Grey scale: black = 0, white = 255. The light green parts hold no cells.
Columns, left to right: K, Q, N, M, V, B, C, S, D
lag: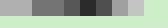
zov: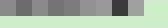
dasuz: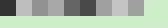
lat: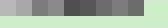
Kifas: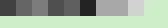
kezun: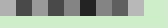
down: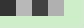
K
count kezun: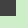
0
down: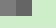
V
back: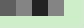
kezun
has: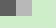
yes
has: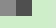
yes

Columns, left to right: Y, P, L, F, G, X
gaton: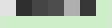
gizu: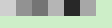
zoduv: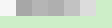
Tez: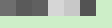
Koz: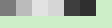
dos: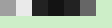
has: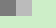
yes
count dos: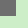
0
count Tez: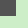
1
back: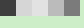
Koz

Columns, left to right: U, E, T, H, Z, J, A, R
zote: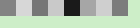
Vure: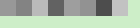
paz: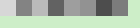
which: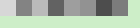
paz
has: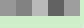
yes
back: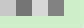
zote
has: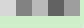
yes
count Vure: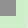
1
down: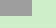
Z

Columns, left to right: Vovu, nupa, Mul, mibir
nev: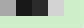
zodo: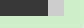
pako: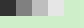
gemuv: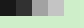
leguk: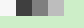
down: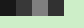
nupa
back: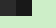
nev
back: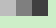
leguk
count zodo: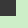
3

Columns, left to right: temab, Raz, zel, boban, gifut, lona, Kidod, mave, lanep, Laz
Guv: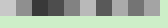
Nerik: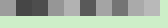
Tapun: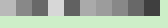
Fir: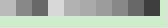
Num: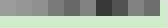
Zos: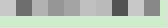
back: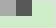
Guv
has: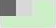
yes
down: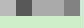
lona
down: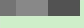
mave
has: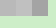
no
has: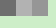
yes
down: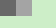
gifut

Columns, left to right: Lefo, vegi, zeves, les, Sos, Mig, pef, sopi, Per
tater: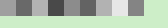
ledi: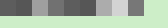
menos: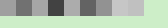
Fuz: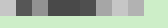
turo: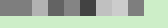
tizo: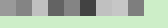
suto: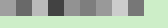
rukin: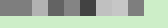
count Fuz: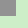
1
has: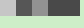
yes
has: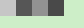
yes
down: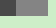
Sos
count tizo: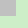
2

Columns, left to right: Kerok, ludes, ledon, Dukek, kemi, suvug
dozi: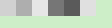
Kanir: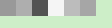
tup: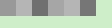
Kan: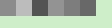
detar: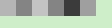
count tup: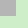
2
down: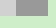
Kerok
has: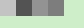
no

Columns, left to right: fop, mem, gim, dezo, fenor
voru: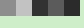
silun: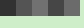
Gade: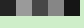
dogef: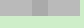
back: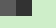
voru
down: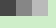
dezo
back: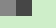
Gade
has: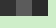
yes
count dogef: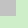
0
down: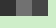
gim
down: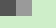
mem

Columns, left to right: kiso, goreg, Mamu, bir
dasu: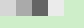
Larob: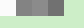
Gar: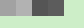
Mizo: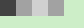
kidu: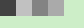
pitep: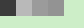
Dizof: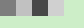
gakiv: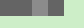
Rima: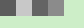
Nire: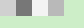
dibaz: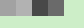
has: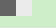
yes
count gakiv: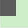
0
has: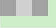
yes
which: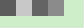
Rima
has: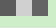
no
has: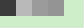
yes
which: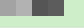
Gar

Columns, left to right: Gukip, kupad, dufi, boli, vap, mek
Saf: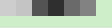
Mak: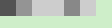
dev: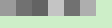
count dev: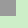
1
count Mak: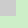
3
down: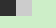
boli
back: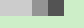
Mak
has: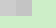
yes
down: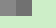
vap

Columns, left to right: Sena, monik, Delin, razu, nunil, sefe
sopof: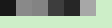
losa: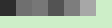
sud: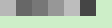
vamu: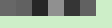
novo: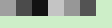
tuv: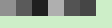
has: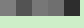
no
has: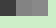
no
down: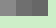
monik

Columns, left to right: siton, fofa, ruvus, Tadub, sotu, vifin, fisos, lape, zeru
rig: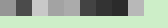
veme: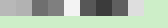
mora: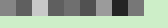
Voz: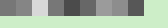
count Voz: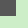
1
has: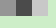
yes
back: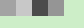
rig

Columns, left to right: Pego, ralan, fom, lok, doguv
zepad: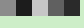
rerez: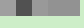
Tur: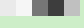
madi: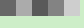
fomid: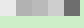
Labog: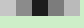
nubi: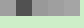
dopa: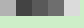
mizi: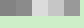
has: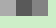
yes
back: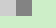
madi
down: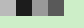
fom
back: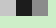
zepad
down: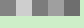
lok
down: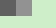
lok

